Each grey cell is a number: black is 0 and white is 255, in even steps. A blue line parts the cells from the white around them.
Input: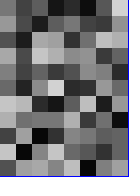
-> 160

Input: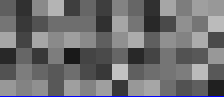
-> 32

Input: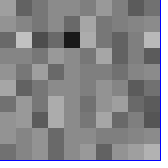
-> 178

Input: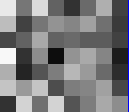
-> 141

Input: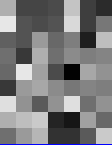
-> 202
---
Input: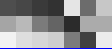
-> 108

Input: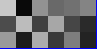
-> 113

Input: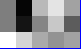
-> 228

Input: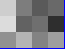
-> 90

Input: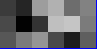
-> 109

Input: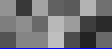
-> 178

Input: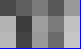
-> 88

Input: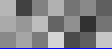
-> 137

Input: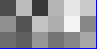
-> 229
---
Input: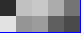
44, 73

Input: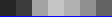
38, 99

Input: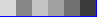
217, 59

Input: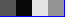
85, 148

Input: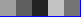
159, 116

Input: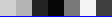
208, 63

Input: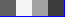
97, 60

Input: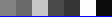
130, 12

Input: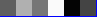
95, 68
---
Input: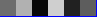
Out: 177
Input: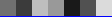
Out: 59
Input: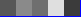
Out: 138
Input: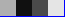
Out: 16
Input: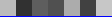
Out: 49
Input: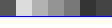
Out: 219
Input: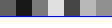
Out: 24
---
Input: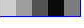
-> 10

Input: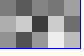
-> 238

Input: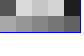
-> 119

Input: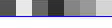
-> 151

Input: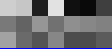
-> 76

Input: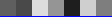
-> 207

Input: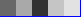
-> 197
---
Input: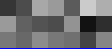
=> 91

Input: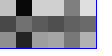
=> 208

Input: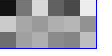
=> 97

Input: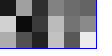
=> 130

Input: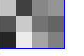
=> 64

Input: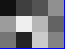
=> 63

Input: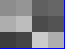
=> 149
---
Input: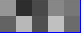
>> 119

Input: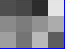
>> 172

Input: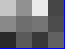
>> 76

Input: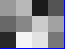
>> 162

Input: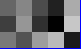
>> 199

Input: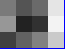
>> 243

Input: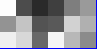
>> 176

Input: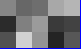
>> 66
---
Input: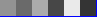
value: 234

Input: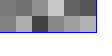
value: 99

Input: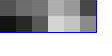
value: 153

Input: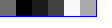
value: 248

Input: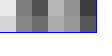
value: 146

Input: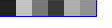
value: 173

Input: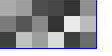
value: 51

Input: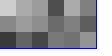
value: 171
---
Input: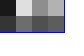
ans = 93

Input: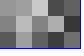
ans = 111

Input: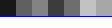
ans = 167

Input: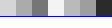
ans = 43

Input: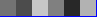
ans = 178

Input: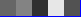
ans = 82

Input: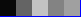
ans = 160
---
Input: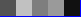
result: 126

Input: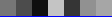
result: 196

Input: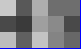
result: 159

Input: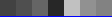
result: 39

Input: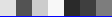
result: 248

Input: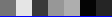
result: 151

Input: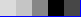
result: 134

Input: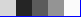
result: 91

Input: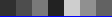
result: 34

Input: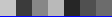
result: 185
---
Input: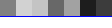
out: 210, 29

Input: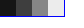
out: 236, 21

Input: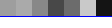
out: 201, 20

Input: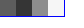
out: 246, 53

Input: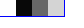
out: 254, 8

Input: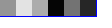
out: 227, 5

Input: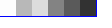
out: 253, 50

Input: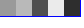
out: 235, 46

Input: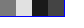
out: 225, 26

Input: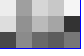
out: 245, 51
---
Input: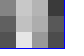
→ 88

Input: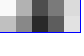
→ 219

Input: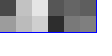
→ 94

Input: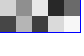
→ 106

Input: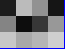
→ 152

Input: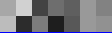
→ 130

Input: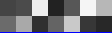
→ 183

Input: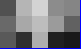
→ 97

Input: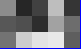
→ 109

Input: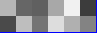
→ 60
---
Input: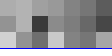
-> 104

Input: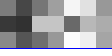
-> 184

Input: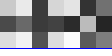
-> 187

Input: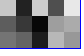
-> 158

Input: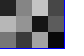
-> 21

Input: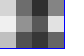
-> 88

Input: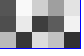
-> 92
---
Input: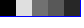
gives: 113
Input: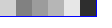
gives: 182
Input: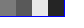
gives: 89
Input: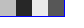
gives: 39
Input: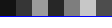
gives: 126
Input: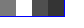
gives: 255
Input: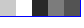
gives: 40
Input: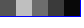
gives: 109
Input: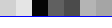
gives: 75
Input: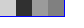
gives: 48
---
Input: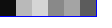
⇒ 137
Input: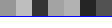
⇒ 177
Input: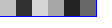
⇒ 167
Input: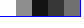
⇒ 19
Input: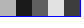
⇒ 95
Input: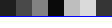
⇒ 189
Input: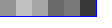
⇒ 105
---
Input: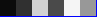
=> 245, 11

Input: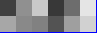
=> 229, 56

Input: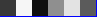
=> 246, 15

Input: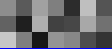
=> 198, 23

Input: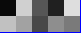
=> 222, 9

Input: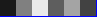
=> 234, 25

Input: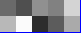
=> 251, 45

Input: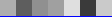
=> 223, 58

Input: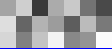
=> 251, 57

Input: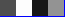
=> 253, 23
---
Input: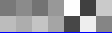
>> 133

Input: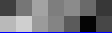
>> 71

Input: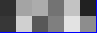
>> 141

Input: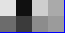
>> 155

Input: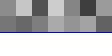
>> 98

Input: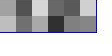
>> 134

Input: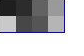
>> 181
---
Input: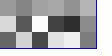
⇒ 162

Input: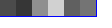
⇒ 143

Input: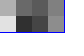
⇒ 90

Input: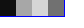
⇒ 214

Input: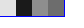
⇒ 142

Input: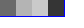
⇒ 202

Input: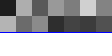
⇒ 89

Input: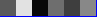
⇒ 8

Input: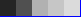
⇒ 177

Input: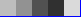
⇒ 81
